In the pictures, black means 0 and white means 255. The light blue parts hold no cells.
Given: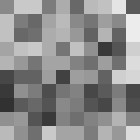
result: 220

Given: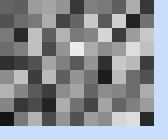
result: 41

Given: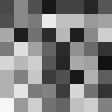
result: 129

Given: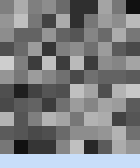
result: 149

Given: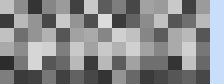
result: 71

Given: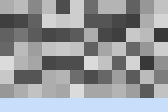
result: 194

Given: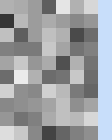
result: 143

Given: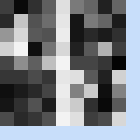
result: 215
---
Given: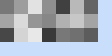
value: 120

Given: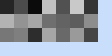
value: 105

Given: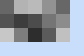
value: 45

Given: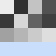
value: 181

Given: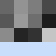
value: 36

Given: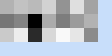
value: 249

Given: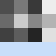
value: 93

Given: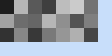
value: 150
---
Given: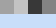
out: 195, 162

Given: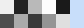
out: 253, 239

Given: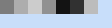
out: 204, 188

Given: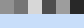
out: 215, 157

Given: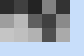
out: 197, 191

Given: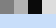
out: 221, 178

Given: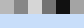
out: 214, 184

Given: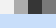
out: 242, 172
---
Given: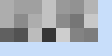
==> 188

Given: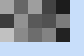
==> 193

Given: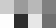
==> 128

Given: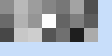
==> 206

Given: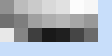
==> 62

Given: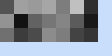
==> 75
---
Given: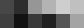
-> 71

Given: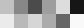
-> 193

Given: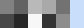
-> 129

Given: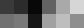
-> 58

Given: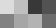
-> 220

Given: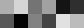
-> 174

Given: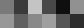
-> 122

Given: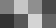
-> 127

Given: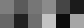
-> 126
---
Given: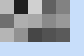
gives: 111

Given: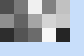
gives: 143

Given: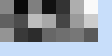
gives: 96

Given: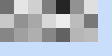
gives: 200

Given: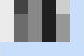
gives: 235

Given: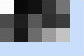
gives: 74

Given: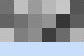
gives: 99

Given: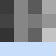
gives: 67

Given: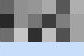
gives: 40
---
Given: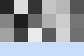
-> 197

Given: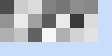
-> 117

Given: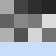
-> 66

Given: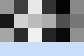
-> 50

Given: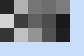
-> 117

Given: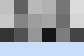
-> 178
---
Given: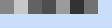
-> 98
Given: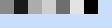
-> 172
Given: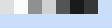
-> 144
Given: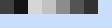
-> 214
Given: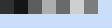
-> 93
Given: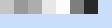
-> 173
